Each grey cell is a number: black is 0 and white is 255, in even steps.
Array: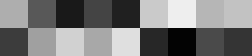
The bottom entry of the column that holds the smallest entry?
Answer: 3
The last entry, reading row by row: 52
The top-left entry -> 174
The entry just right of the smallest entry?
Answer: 74
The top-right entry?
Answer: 194

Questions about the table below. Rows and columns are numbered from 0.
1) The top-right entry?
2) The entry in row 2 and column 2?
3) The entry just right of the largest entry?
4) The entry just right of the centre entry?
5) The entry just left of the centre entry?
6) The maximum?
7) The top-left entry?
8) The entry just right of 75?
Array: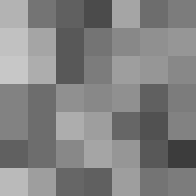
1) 124
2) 88
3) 173
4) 144
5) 144
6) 199
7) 179
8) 165

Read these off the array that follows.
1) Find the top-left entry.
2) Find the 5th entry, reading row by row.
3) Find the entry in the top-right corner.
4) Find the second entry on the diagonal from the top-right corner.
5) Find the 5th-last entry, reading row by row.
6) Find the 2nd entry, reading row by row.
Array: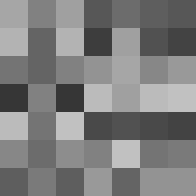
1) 166
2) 108
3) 87
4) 81
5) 94
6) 129

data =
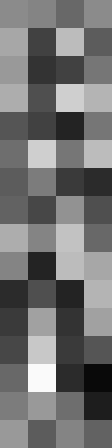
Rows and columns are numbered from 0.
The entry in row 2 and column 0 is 153
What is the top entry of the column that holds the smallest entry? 139
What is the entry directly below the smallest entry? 29
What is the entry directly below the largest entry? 153
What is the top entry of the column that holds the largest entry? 132
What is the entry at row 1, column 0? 167
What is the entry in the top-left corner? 139
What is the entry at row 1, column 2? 188
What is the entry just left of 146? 71
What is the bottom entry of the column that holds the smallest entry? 98
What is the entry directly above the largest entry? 200
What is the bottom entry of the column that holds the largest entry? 92
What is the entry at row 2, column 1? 51
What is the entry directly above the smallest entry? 85
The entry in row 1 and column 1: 65
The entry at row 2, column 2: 65
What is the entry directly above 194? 146
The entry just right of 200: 58

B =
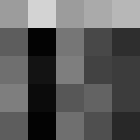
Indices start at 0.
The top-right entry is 183
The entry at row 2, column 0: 111
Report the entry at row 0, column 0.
156
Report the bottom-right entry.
40
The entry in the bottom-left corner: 93
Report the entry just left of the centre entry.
19
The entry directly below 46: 60

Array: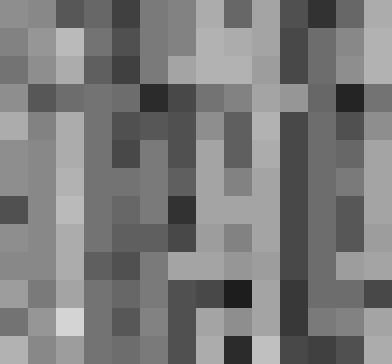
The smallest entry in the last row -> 43
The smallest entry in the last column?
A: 72
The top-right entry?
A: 172
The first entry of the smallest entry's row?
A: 157
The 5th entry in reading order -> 64
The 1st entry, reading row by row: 142
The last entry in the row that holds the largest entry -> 164
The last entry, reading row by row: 172
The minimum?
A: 29
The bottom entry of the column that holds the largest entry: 157
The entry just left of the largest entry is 150
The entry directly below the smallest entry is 142
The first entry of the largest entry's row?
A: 115
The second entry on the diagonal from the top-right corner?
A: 136
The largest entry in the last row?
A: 192
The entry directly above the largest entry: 164
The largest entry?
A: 212
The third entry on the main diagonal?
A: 172
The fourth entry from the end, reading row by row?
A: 72
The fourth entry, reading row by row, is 103
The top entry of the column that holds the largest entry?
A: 87
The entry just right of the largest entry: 115
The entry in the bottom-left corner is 178
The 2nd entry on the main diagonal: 150
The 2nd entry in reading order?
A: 136

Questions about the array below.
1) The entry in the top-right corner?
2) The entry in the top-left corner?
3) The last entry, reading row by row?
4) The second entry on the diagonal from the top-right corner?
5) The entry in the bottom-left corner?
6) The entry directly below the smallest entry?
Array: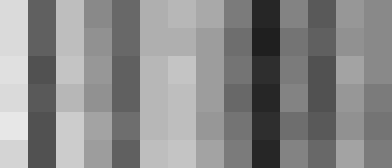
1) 137
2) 218
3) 123
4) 145
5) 212
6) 46
